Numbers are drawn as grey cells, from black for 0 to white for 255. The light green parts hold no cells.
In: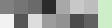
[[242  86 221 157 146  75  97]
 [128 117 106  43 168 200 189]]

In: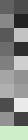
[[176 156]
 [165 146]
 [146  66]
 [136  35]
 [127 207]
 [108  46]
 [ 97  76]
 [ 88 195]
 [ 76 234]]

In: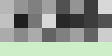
[[193  31 118 216  40  49  61  81]
 [183 148 128 160  81 148  61 216]
 [171 138 171  99 128 160  99 205]]

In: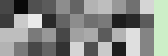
[[190 190 122 152  71 161 170  91 179 223 132]
 [179 122  71 100  50 213  80 202  29 223 132]
 [ 71   9  80  91 141 100 179 190 152 112 213]
 [ 59 202 234  41 100 141 112 122  29  41  91]]

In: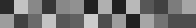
[[157  65 106 195  87  97 204  77 157  33 166 115  77  77]
 [ 42 195 136  54 136 145  33 176  33 185  87  65 124 166]]

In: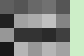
[[151  51  51  42  63]
 [ 95  85 104 113  85]
 [ 33 162 172 192 132]
 [ 24 181 151 181 162]]

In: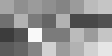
[[166 143 155 143 132 155 187 197]
 [112 178 123 101 178  72  72  81]
 [ 91 101 132 209 155 178 209 230]
 [ 60  81 249 123 123 187 155 197]]
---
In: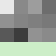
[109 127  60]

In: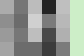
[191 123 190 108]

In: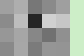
[159 208 135 167]

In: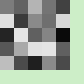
[ 65 111  96 169 190]

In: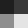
[ 57 142]

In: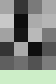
[169 171  22  52]
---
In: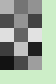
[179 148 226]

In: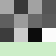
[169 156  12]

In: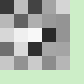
[ 56  98 248 166 182]

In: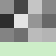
[146 228 187]

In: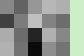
[135 124  36 142]

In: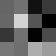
[101 211   3 157]

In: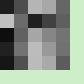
[ 30 107 166 153  92]

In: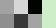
[162  56]
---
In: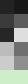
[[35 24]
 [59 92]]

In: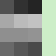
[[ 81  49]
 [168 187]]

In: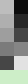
[[189  12]
 [175  39]]

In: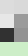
[[220 217]
 [231 155]]

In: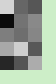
[[212 102]
 [ 11 115]]

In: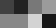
[[ 65  34]
 [136 136]]

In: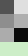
[[ 83 223]
 [142 175]]

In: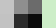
[[196 143]
 [194  43]]

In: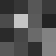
[[ 42  54]
 [ 75 197]]
